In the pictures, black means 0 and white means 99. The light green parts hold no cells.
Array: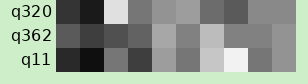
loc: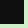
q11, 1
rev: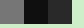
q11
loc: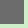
q320, 6

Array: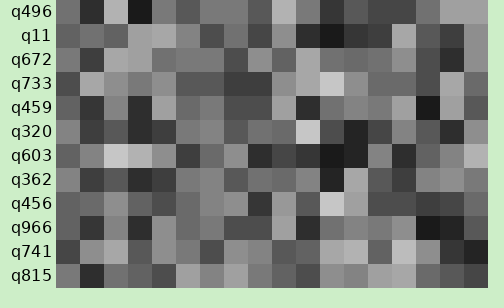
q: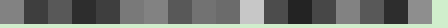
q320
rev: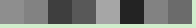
q362
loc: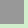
q456, 9
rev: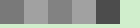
q815

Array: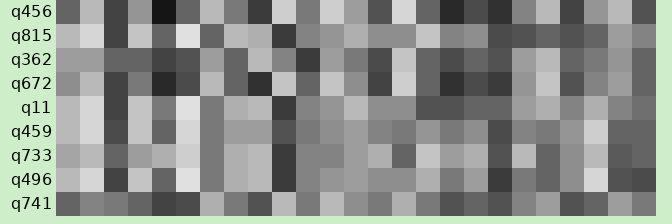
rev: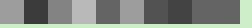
q362
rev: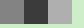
q815
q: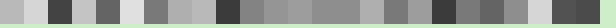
q496
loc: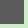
q733, 23
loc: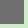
q11, 24
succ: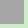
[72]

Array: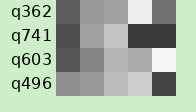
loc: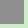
q496, 0
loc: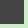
q496, 4
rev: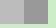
q496
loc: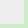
q362, 3
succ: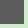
[59]

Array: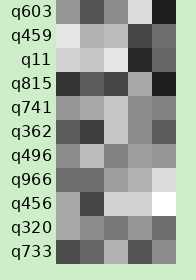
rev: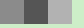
q733
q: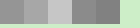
q741
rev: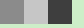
q362

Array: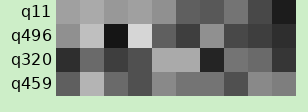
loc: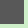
q11, 6
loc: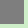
q459, 9

